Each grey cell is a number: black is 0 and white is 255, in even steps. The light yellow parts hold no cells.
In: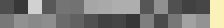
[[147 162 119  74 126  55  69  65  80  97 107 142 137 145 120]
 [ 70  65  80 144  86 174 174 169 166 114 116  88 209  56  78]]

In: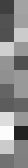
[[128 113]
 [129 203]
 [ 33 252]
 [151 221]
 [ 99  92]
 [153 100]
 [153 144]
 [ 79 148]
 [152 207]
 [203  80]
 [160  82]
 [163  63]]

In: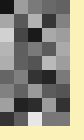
[[120 119 231  94  51]
 [ 50 156  44  34 160]
 [ 84  92 154  98 129]
 [122  37  51 127 101]
 [157 185  84  96 174]
 [170  91 122  95 181]
 [157 169  26  70 209]
 [130  54 178  88 167]
 [ 98 105 122 157  21]]

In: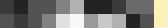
[[ 82  35 177 200 153 248 224 130  82  59  82]
 [106 106  59  35  35 177 130  82  82  35  59]]

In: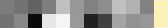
[[151 145 164  64  33 153 245 230  11 136 115]
 [129 177 192 142 129 152 192 126  99 115 125]]

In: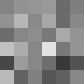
[[136  97  86 128  98 186]
 [ 82  57 110 135 155  71]
 [148 120 226 135 172 193]
 [147 169 121 141 135 109]
 [136 107 167 137 182 146]
 [126 106 153 149 146 131]]

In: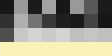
[[191 197 191 212 202 212 199  79]
 [ 23  68  26  31  56 116 175  49]
 [ 27  88 153  23 163  27 154  22]]
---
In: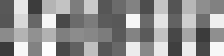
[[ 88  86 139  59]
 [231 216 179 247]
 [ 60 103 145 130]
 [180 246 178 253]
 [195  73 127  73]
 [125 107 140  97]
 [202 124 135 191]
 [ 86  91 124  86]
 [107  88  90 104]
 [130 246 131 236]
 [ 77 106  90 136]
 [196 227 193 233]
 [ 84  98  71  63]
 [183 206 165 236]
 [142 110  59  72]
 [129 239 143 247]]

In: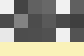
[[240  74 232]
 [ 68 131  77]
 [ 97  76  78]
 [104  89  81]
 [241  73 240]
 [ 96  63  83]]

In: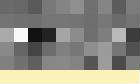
[[106 116 170 137 128]
 [103 113 249 102 113]
 [ 90 111  18  69  95]
 [121 117  35 108 135]
 [132 117 165 128 136]
 [143 116 140 119 131]
 [112 110 111 142  85]
 [133 120 126 155 156]
 [ 92 107 185 117  75]
 [124 115  60  80 125]]

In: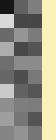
[[ 22 216 106 173 110 102 201 142 158 132]
 [ 97  70 149  72 139  78  98 126 118 147]
 [127  71 123  85 139 121  86 124  84 118]]

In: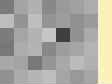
[[122 189 124 120 168 144]
 [164 147 165 172 163 171]
 [176 190 178 179 120 180]
 [136 147 197 136 150 189]
 [154 157  62 156 168 165]
 [160 145 145 165 187 153]
 [172 155 170 179 176 166]]

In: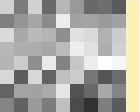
[[208 128 218 182 181 215  99 132]
 [123 149 168 174 204  93 163  98]
 [209 166 186 173 142 215 162 155]
 [104 139 180 167 234  99 170 123]
 [182 236 143 187 131 192 230 191]
 [153 162 225 238 199 204  82  75]
 [105 163 218 224 236 118 104  49]
 [109 154 177 174 253  85 168 126]
 [ 90 162 204 208 246 108 132  91]]
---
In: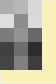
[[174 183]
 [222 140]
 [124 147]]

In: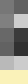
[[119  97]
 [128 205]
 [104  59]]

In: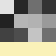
[[227  39]
 [ 34 182]
 [ 65  77]]

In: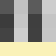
[[ 86 193]
 [ 60 198]
 [ 67 206]]

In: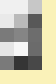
[[240 240]
 [233 186]
 [122 133]]

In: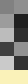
[[129 143]
 [156  32]
 [188  47]]
